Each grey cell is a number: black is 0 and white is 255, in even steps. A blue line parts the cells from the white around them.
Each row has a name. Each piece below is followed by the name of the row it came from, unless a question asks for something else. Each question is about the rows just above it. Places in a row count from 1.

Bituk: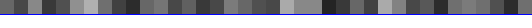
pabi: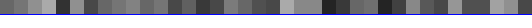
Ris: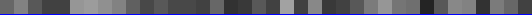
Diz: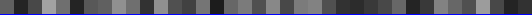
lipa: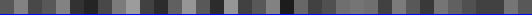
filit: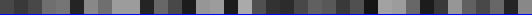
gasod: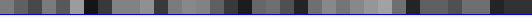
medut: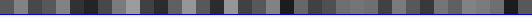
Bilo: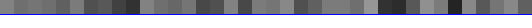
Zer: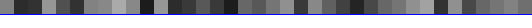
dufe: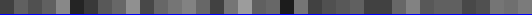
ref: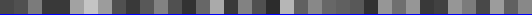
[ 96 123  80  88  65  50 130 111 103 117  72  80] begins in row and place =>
Bilo, 5
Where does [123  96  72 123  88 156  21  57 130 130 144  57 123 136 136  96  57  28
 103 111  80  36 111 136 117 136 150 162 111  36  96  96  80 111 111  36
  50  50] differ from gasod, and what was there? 15, [130]
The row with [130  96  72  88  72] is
Ris
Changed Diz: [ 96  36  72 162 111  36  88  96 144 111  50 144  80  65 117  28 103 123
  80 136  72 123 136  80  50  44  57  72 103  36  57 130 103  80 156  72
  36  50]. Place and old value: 23, [130]
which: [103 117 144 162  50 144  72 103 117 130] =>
Zer
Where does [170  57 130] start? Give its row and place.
ref, 16
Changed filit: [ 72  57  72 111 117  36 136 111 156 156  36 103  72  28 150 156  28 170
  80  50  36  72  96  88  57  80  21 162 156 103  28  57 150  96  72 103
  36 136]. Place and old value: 21, [44]

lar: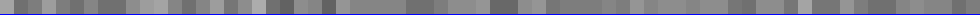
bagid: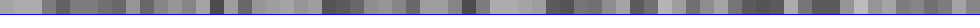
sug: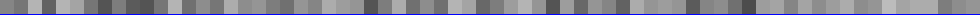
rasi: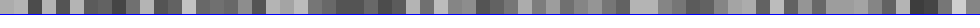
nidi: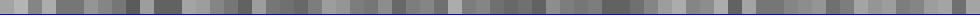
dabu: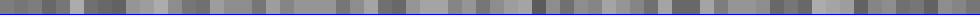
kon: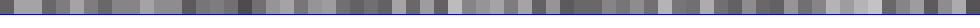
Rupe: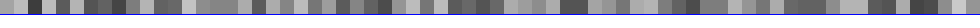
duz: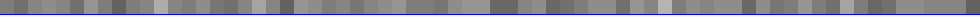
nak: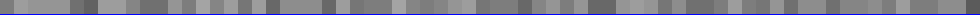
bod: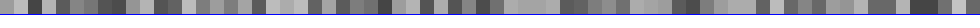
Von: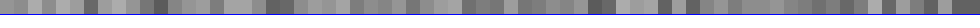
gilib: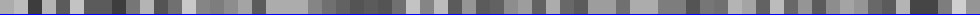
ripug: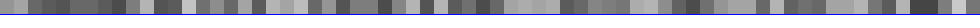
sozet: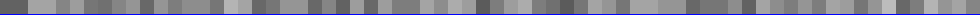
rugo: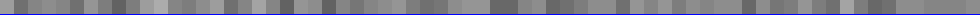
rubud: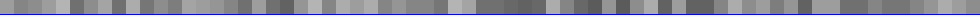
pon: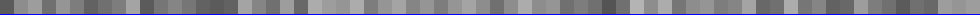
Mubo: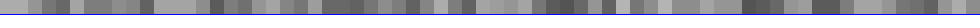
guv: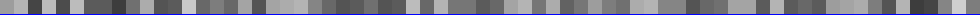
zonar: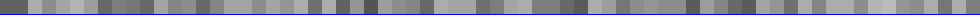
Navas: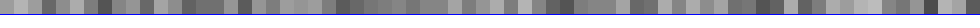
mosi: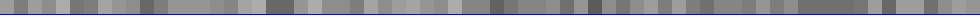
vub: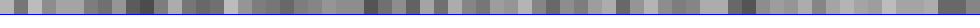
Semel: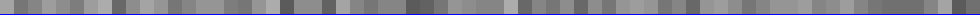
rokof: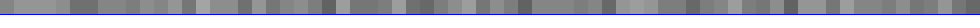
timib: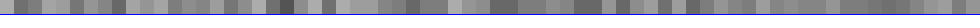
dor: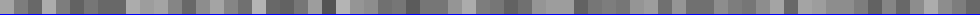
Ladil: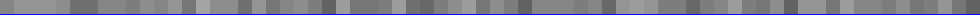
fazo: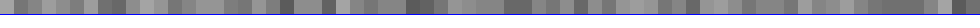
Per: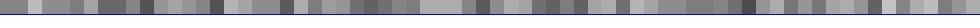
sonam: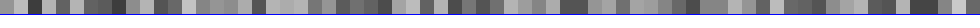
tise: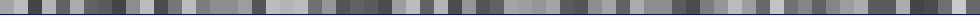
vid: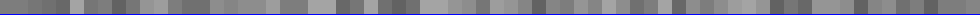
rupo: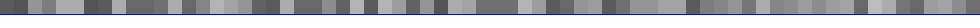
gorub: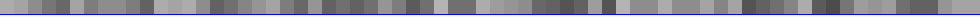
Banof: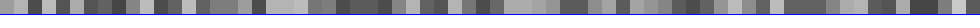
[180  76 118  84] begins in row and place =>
sonam, 32
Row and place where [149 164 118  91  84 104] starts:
Mubo, 37
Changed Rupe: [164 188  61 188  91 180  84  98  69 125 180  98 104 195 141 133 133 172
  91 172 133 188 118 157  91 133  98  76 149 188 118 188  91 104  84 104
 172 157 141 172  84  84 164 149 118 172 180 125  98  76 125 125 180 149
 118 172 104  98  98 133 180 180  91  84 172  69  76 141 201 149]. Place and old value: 60, [141]
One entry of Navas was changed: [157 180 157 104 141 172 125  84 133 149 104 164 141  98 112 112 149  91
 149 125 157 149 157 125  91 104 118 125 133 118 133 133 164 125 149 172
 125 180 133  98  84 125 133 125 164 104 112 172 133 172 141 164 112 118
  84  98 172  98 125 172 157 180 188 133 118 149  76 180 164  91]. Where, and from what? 44, [133]
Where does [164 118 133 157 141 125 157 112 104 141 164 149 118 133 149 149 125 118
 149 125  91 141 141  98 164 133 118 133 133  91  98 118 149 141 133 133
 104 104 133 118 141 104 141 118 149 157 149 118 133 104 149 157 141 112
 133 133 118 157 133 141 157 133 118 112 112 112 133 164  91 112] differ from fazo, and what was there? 54, [118]
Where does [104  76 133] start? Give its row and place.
sonam, 49
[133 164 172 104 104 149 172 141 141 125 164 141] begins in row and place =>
mosi, 17

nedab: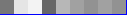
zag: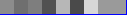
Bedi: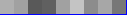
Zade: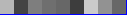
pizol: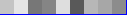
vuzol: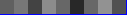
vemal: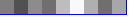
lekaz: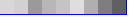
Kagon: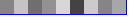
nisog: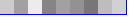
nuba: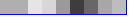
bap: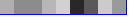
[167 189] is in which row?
nuba
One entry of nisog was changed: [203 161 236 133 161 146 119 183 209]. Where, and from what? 8, [189]
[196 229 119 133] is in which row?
pizol

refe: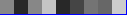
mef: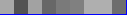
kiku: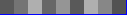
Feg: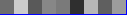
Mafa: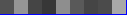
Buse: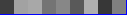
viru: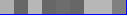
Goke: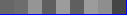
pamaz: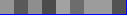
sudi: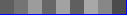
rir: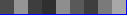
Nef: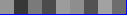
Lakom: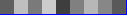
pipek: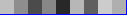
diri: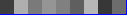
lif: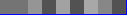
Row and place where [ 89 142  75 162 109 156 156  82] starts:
pamaz, 2
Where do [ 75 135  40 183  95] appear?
pipek
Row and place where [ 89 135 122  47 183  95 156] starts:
Feg, 3
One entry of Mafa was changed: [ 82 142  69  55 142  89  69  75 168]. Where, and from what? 2, [149]
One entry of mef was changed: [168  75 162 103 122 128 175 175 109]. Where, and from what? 2, [82]
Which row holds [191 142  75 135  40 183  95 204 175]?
pipek

